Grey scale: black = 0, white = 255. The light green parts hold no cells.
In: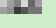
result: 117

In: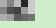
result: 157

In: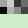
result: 139

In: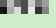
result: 50

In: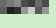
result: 90

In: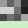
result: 113

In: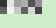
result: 213

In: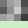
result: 201
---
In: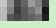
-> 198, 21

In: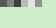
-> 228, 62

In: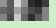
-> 214, 31

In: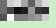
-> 248, 16

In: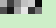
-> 229, 9

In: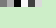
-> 249, 5

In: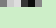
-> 221, 11

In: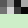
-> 213, 6

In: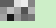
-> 236, 24
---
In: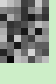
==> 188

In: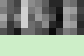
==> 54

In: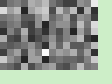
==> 129

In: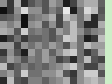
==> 157

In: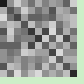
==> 41

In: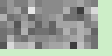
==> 113

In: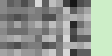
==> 94

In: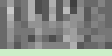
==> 89
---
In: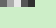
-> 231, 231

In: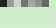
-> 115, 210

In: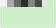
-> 44, 241

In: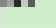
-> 42, 198

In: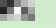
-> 248, 248

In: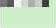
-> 214, 244

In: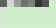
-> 113, 211

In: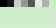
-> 149, 234
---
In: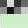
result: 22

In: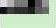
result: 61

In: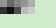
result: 18

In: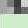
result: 177

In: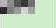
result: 124

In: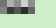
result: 59
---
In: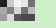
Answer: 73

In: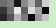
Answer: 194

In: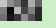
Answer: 39

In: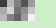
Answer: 241

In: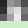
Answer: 104

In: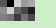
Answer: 72
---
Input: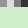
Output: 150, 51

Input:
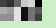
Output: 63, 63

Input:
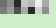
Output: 111, 141

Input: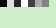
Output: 8, 130

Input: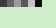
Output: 59, 14

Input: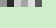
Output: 150, 91

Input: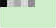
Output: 15, 143

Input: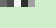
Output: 107, 161

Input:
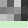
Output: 163, 52
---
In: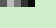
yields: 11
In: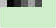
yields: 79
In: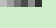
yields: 51
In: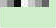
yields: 99
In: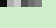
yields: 129
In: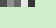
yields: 53
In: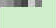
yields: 126
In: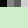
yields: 206
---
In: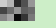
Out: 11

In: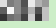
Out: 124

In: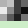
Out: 31

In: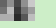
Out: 41

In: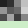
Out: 61

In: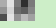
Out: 147

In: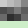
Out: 62

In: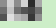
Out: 184
